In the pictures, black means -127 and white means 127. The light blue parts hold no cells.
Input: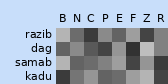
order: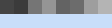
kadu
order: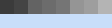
kadu
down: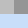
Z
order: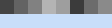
razib
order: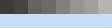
samab
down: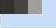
F

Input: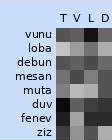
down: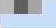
V
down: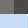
L

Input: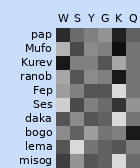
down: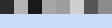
W
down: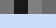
Q
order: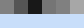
Kurev
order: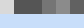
daka
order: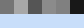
ranob

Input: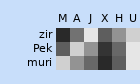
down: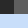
M
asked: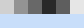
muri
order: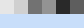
zir
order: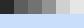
zir
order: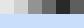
muri
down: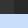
X

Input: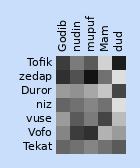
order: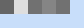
niz
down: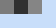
mupuf
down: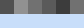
nudin

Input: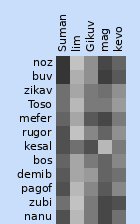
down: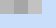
lim
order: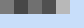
nanu
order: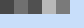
nanu
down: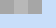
lim

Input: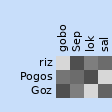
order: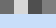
riz
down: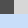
lok
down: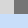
gobo
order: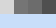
Pogos
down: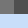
gobo
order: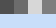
riz

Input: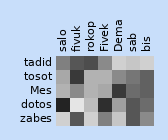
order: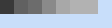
Mes
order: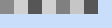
zabes
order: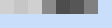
tadid
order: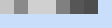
tadid
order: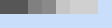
zabes

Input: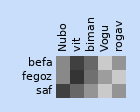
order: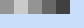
saf
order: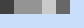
saf

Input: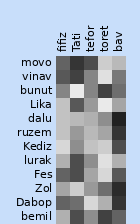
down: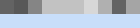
fifiz
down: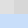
toret

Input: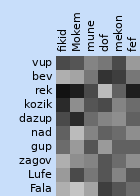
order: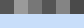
Lufe
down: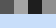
Mokem
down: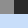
Mokem
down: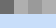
fikid
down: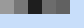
fef
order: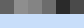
dazup

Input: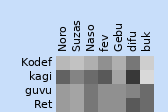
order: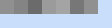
guvu
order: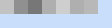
Kodef
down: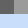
Noro
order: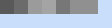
Ret

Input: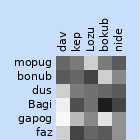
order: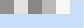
gapog
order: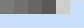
dus
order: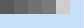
dus
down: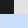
bokub
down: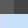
nide
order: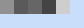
faz
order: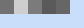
dus

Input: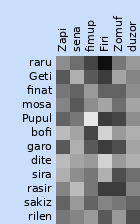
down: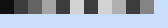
Firi
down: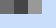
Zomuf
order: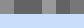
finat
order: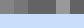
sakiz

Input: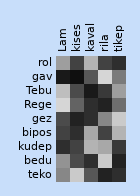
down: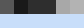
kaval
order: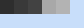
kudep
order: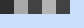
bipos
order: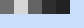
Rege
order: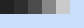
gez
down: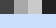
rila

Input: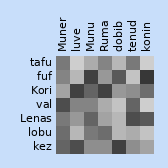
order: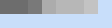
lobu
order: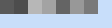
Lenas

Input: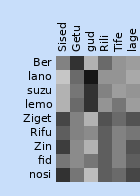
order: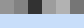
suzu
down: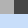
Sised
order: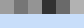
lemo
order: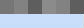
Rifu
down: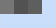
lage
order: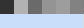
Ber
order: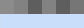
Rifu

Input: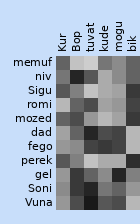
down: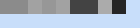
mogu
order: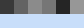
Soni
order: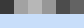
mozed
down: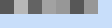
Kur
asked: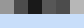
Vuna

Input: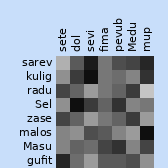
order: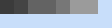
zase
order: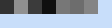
kulig
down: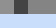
sete
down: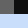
dol
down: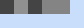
sete
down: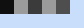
sevi
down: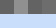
dol

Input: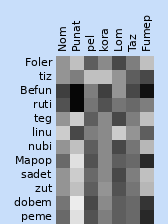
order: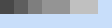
tiz
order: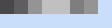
tiz
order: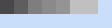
Foler
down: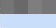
Taz
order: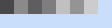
teg

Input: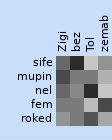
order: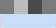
fem
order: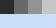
sife
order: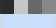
nel
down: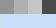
zemab
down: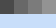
Zigi
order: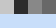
nel

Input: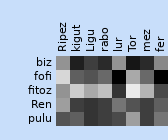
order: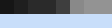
biz
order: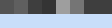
Ren
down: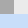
Tor
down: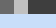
rabo

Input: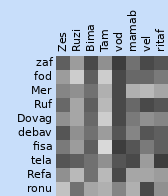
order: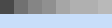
Mer
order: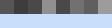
zaf

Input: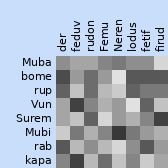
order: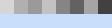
Surem
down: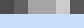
der
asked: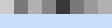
Mubi
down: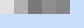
lodus
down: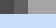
der
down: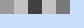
feduv
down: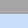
der

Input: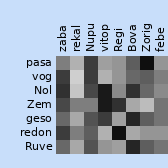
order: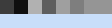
pasa
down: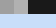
vitop
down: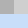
rekal
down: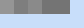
febe

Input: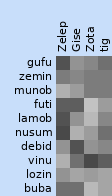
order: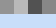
lamob
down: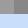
tig

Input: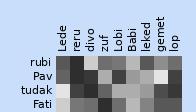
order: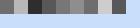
rubi
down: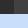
reru
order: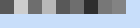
Fati
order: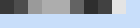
tudak
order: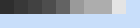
tudak
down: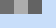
zuf
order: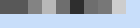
Fati

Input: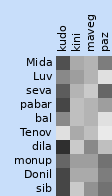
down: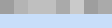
kini
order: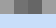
monup

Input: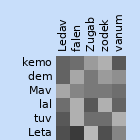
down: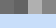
vanum
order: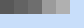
kemo
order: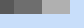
tuv
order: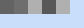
lal
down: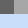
Ledav

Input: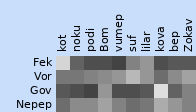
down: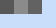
bep
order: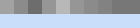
Vor
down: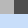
suf
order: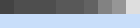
Gov
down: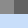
bep
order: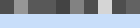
Fek

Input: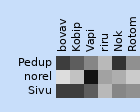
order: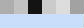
norel
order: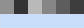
Pedup

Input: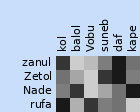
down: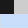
kape
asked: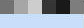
Zetol
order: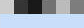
zanul
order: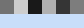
rufa
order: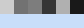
rufa

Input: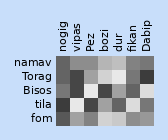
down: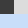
Dabip
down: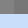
fikan
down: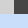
bozi
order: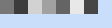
Torag
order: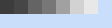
Torag
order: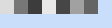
tila
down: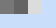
fikan

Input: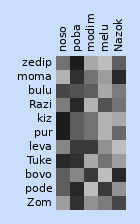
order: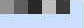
pode
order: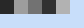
moma
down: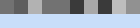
modim
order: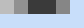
leva
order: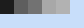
kiz

